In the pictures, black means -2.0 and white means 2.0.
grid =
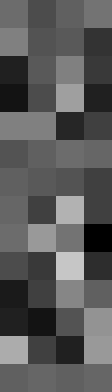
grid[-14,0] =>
-0.3
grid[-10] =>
[0.0, 0.0, -1.4, -1.0]
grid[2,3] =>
-1.1
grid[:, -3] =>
[-0.8, -0.7, -0.6, -0.8, 0.0, -0.5, -0.6, -1.0, 0.4, -1.1, -1.0, -1.7, -1.0, -0.4]
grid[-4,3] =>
-0.5
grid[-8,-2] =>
-0.7
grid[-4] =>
[-1.6, -1.0, 0.1, -0.5]
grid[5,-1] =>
-0.4
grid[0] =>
[-0.3, -0.8, -0.5, -0.2]
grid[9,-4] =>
-0.8
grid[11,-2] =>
-0.7
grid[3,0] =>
-1.7
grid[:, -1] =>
[-0.2, -1.2, -1.1, -1.5, -1.0, -0.4, -1.0, -1.0, -2.0, -1.3, -0.5, 0.3, 0.4, -0.4]
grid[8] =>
[-0.3, 0.4, -0.2, -2.0]
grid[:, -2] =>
[-0.5, -0.6, 0.0, 0.5, -1.4, -0.3, -0.7, 0.8, -0.2, 1.1, 0.1, -0.7, -1.5, -0.5]

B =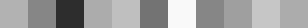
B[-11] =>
0.8
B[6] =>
1.9
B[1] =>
0.1
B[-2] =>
1.1

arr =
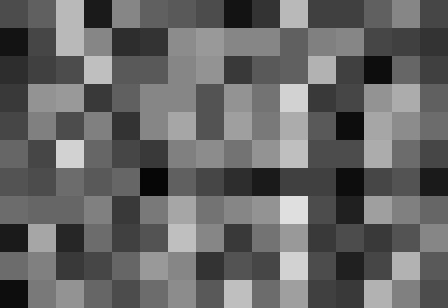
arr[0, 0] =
-0.8
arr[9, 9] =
-0.9
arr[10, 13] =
0.8
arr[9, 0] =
-0.3
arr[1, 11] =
0.0
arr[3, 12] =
-0.9
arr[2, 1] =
-1.0
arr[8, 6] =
1.0
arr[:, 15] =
[-0.9, -1.2, -1.0, -0.5, -0.3, -0.9, -1.6, -0.4, 0.1, -0.6, -0.8]
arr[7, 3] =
0.0
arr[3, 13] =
0.3
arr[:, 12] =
[-1.0, 0.1, -1.0, -0.9, -1.8, -0.8, -1.8, -1.5, -0.8, -1.5, -1.1]
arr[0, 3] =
-1.6
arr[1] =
[-1.7, -0.9, 0.9, 0.1, -1.3, -1.2, 0.2, 0.4, 0.1, 0.1, -0.5, 0.0, 0.1, -0.9, -1.0, -1.2]
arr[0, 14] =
0.1
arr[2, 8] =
-1.1
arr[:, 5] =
[-0.5, -1.2, -0.6, 0.1, 0.1, -1.1, -1.9, -0.1, -0.7, 0.4, -0.3]
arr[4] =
[-0.9, 0.0, -0.8, 0.0, -1.2, 0.1, 0.6, -0.7, 0.5, -0.1, 0.7, -0.6, -1.8, 0.6, 0.2, -0.3]
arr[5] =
[-0.4, -0.9, 1.3, -0.4, -0.9, -1.1, 0.0, 0.2, -0.2, 0.3, 1.0, -0.8, -0.8, 0.7, -0.3, -0.9]
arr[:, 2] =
[0.9, 0.9, -0.8, 0.4, -0.8, 1.3, -0.3, -0.4, -1.4, -1.1, 0.3]
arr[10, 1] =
-0.1
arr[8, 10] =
0.4
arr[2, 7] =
0.3
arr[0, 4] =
0.1
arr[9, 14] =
0.8
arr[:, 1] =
[-0.5, -0.9, -1.0, 0.3, 0.0, -0.9, -0.8, -0.4, 0.6, 0.0, -0.1]
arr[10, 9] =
-0.3
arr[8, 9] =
-0.2
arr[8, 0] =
-1.6
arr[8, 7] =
0.1
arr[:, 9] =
[-1.2, 0.1, -0.6, -0.2, -0.1, 0.3, -1.6, 0.3, -0.2, -0.9, -0.3]
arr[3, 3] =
-1.1

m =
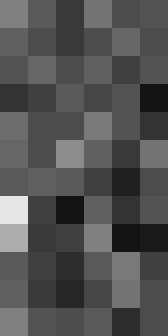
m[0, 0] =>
0.0
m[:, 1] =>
[-0.6, -0.8, -0.4, -1.0, -0.8, -0.8, -0.5, -1.0, -1.1, -1.0, -1.1, -0.7]
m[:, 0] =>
[0.0, -0.5, -0.7, -1.2, -0.3, -0.4, -0.6, 1.6, 0.7, -0.6, -0.5, 0.0]
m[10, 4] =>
-0.2
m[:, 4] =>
[-0.8, -0.4, -1.0, -0.7, -0.7, -1.1, -1.5, -1.2, -1.7, -0.1, -0.2, -1.3]
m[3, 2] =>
-0.6
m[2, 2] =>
-0.8
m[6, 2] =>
-0.6
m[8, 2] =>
-1.0
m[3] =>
[-1.2, -1.0, -0.6, -0.9, -0.7, -1.7]
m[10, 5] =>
-0.8
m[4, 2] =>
-0.8

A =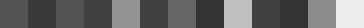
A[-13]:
-0.7
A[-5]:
1.0
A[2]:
-0.7
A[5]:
-1.0
